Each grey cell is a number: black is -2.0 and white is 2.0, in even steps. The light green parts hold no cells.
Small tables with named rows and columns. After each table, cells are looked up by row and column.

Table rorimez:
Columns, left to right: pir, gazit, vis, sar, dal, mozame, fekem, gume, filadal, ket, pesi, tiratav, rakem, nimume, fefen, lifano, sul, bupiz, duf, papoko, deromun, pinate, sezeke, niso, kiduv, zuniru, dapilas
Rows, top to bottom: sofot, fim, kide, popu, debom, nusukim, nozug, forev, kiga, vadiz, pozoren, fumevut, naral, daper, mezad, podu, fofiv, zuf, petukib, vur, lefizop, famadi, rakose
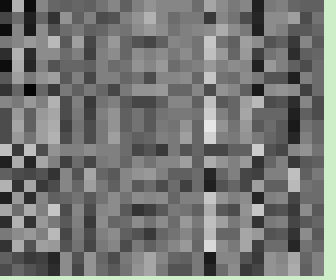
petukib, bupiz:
1.0
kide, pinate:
-1.5
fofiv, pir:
-1.5
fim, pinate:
-1.4
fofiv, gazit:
0.4
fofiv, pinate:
-1.4
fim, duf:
0.1
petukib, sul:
-0.1
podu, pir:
0.8
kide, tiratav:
0.2
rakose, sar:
-0.9
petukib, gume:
-1.1

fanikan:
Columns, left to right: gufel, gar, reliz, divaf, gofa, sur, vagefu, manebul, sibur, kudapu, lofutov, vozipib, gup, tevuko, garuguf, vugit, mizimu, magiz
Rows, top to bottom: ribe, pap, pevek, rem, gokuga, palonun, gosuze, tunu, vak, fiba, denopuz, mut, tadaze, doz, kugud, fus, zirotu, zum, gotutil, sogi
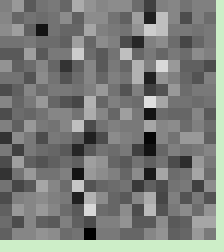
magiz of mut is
-0.5
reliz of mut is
-0.1
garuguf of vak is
-0.2
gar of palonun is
-0.5
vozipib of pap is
0.5
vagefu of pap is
-0.5
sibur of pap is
0.2
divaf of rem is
-0.3
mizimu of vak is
-0.3
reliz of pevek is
-0.5
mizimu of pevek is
-0.2
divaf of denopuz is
-0.1
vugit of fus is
-0.1
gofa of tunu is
-0.1
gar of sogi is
0.1
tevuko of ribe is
0.0
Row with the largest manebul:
zum

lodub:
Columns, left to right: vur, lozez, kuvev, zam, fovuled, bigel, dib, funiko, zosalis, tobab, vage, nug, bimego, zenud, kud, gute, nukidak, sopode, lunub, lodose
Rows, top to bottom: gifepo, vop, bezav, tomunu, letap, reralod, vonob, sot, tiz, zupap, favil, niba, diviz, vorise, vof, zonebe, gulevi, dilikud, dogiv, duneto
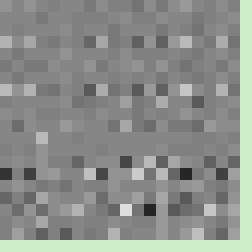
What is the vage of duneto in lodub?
0.0
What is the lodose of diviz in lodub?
0.2
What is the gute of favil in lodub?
-0.1
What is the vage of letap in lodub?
0.2
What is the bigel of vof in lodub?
0.1
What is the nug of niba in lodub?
0.1
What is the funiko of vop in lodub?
0.0
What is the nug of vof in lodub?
1.2
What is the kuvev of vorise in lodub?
0.1
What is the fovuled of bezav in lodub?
0.1
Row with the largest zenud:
vof

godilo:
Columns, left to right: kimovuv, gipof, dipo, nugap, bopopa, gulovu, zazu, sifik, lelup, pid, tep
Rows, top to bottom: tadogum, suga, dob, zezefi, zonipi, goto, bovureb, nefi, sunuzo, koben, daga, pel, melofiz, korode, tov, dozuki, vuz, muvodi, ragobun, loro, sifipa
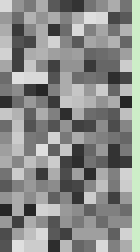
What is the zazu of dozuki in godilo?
-0.9
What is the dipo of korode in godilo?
1.0
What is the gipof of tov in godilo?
1.2
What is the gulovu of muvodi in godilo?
0.4
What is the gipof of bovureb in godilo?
1.5
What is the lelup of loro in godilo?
0.5

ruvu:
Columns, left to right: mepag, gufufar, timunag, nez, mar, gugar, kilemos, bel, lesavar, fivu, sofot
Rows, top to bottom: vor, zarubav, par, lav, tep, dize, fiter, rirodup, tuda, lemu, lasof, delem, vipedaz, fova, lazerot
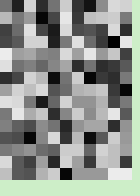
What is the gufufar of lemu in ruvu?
1.6
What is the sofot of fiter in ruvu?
-0.1
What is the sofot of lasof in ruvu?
0.3
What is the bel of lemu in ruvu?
0.2
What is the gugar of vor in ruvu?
1.2
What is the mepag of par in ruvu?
-1.0
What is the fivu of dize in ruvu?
-1.1
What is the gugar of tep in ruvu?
1.4
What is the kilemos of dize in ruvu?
-1.3
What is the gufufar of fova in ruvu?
-0.6
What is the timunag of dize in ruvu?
0.0
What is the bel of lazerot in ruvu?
0.4
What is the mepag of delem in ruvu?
-0.7
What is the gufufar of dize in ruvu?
-0.2
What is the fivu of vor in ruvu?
1.4
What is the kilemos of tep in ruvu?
0.5
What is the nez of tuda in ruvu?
-1.6
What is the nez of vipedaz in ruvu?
-0.3
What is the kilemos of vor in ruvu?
-1.2
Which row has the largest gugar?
zarubav

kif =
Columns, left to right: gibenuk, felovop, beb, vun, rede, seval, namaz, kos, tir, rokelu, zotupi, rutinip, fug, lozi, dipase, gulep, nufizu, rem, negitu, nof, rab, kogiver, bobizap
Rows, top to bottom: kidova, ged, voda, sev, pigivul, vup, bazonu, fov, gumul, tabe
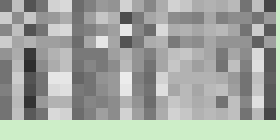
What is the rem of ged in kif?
0.6
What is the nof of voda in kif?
0.6
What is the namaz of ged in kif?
-0.2
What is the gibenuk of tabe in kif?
-0.2
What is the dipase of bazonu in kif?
0.8
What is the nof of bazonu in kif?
0.4
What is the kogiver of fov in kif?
1.1
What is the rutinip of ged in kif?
-0.1
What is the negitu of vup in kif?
-0.2
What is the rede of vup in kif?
0.7
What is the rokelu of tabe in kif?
0.2
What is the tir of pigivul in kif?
-0.1
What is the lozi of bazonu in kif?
1.3
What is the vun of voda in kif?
-0.2
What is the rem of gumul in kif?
0.8
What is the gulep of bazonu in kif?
0.8

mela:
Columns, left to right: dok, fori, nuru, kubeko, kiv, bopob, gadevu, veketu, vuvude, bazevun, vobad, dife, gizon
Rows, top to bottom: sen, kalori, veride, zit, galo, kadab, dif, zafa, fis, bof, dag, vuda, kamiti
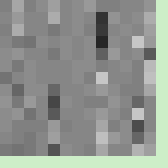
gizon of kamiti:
0.5
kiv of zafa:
-0.4
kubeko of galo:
0.1
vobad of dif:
0.1
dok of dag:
0.2
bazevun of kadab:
0.1
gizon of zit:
0.4
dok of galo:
0.2
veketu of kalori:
0.1
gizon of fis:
0.1
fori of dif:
0.1
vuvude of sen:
0.0
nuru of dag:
0.0
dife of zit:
1.1
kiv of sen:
0.5
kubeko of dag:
0.0
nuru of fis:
0.4
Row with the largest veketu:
sen

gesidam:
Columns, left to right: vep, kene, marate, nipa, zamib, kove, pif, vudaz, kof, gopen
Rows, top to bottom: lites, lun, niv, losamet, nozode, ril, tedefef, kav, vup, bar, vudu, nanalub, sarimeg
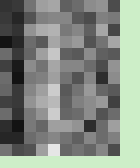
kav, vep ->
-0.4
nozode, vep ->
-0.3
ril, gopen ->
0.3
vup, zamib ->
0.9
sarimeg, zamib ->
1.6
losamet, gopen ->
0.6
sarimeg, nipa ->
0.5
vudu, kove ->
0.5
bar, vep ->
-0.3
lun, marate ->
-0.7
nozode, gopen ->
-0.6
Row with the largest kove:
vudu

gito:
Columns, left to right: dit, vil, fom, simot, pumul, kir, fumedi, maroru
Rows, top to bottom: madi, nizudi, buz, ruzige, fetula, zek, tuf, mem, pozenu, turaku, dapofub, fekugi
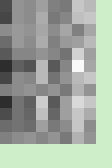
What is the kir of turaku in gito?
0.5
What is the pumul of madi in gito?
0.0
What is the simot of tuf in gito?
0.9
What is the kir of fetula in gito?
-0.2
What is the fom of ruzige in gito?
0.2
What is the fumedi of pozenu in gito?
1.4
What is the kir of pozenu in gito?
0.5
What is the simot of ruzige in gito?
0.7
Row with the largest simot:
pozenu

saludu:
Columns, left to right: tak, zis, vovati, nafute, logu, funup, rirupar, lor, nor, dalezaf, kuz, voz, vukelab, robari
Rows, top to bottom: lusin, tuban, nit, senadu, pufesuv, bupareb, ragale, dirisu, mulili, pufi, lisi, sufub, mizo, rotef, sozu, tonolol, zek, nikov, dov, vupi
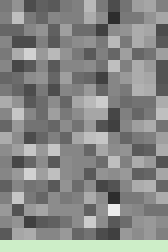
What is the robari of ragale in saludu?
-0.7
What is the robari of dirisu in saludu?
-0.6
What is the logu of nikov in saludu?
0.2
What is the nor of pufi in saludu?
0.6
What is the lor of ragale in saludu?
-0.4
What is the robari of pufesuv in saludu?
0.5
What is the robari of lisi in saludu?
-0.2
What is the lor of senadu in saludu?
0.3
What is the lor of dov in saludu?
1.2
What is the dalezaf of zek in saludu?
-1.3
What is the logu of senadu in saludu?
-0.6
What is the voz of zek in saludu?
-0.1
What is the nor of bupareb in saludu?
-0.2
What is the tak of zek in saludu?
0.0
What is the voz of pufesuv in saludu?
-0.4
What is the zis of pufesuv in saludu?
0.7
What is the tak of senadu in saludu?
0.1
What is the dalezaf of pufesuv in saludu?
-0.4

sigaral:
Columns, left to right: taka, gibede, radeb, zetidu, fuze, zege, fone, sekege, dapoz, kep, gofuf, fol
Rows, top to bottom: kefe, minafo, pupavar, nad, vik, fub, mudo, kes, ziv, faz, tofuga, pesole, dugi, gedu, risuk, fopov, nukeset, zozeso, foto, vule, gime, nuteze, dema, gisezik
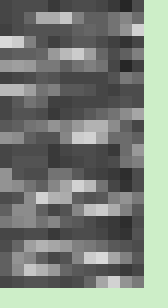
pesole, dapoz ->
0.6
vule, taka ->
-0.9
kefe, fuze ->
-1.1
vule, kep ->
-1.1
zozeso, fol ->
-0.6
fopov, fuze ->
0.1
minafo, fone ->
0.0
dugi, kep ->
-1.1

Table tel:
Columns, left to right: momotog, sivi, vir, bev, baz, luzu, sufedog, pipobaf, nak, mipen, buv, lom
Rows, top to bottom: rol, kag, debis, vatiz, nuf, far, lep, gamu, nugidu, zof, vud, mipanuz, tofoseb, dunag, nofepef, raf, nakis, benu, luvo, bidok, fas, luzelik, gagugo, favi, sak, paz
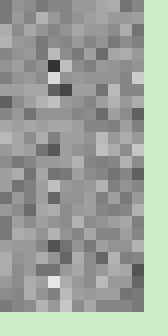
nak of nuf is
-0.3
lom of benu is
0.8
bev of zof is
0.3
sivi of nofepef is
0.7
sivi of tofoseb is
0.6
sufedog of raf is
0.3
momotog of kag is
-0.1
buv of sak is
-0.2

